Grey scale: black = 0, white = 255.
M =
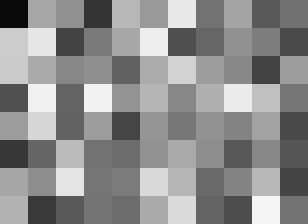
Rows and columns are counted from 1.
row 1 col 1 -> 10
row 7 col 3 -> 228
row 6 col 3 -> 186
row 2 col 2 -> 230
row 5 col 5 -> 69
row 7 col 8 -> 106
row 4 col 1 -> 80
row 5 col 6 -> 149
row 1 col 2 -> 167
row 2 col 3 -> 67
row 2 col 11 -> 74
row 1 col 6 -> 153
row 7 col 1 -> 166
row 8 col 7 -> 218
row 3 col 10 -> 66
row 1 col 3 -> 144
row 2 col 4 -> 122
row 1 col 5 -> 183
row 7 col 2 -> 141
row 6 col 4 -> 114
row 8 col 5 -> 108
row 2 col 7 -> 79
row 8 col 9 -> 77
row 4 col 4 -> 242
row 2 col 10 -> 125
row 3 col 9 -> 136
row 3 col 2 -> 170
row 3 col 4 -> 143

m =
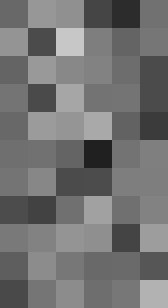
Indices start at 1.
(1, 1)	104
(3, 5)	109
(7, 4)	76
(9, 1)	121
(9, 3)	148
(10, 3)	119
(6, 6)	127
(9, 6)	157
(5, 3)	149
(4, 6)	75
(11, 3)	140
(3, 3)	136
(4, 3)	166
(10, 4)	105
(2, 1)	148
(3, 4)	130
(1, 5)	44
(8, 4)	161

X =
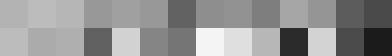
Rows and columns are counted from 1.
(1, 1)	179
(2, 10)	183
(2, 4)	96
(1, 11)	166
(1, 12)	149
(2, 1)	188
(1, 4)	152
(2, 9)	223
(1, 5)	160

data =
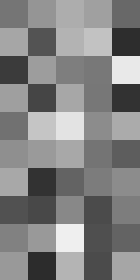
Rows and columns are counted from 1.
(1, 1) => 117
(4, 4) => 119
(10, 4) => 75
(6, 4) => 116
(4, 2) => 69
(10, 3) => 180
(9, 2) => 153
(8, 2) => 72
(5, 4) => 140
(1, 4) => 160
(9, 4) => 79
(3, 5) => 233
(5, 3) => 227
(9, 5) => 99
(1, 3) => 173
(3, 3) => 126

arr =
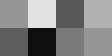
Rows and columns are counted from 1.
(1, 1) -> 149
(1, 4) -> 177
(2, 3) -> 122

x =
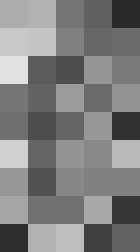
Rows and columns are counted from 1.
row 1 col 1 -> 172
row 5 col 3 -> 101
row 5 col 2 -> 76
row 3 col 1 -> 225
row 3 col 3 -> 78
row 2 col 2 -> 196
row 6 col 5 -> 185
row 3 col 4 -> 150
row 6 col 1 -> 208
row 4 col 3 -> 155
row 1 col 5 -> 41
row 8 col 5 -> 54
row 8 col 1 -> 166

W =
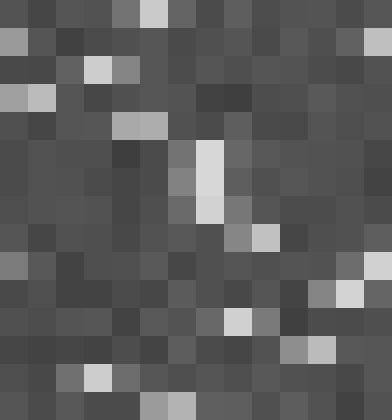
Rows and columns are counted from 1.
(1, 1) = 83
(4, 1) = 159
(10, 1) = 123
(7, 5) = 70
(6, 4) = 79
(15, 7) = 179
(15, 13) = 66
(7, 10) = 80
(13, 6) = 68
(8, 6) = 79
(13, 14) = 86
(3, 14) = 82
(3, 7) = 76
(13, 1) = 70
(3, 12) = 76
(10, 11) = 84
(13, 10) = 82
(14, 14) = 86
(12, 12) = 76
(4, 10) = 77
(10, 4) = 79
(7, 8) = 215
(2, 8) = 80
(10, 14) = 209
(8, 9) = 119
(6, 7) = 115
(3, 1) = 73
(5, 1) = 80
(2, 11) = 87
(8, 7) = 105
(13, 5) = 77
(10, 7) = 71
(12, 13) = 75
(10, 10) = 80
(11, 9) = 72
